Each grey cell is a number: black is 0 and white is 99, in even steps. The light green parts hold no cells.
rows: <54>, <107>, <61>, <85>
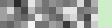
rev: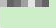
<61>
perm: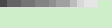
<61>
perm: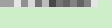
<61>
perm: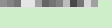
<107>
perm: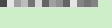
<61>
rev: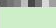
<107>

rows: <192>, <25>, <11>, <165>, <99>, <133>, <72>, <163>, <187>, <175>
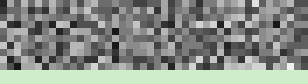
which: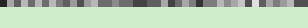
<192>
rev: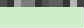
<163>
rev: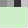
<187>
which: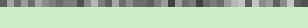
<11>

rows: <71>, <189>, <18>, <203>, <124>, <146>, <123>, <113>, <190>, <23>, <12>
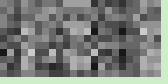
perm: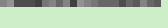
<12>
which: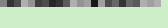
<23>
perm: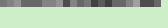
<123>
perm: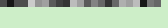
<124>

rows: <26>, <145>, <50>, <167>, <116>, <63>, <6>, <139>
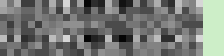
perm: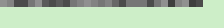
<167>
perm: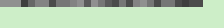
<6>
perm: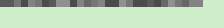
<116>
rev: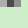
<145>
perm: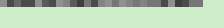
<6>
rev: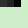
<63>

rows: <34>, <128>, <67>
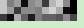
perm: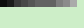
<67>
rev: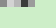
<34>
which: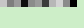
<34>
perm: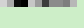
<128>
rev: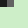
<67>

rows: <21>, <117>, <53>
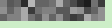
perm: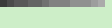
<117>
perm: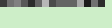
<21>
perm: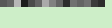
<21>

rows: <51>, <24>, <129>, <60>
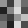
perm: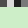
<60>
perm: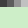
<129>
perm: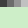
<51>
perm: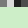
<60>
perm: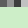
<129>
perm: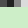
<24>
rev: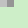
<129>

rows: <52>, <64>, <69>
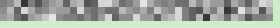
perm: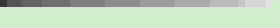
<64>
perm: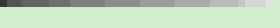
<52>
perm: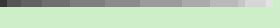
<69>
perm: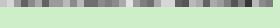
<52>

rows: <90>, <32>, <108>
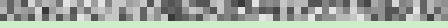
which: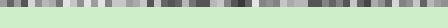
<90>
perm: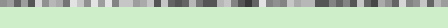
<90>
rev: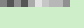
<108>
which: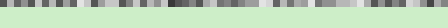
<108>
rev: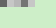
<32>
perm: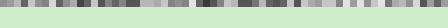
<90>

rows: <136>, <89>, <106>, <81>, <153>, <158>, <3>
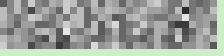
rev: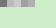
<136>
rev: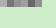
<3>

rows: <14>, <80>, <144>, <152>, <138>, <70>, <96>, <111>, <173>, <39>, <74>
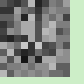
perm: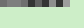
<80>
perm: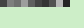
<14>
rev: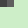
<14>
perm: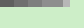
<74>
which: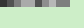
<152>

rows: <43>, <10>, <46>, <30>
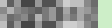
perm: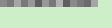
<46>
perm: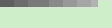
<10>

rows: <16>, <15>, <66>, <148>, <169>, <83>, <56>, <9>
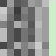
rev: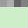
<15>
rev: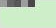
<16>
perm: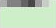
<56>
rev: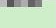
<148>
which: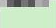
<83>
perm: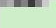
<15>

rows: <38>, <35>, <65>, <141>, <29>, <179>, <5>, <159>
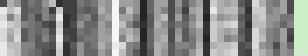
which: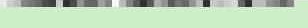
<141>
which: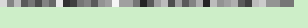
<65>
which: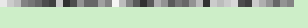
<159>

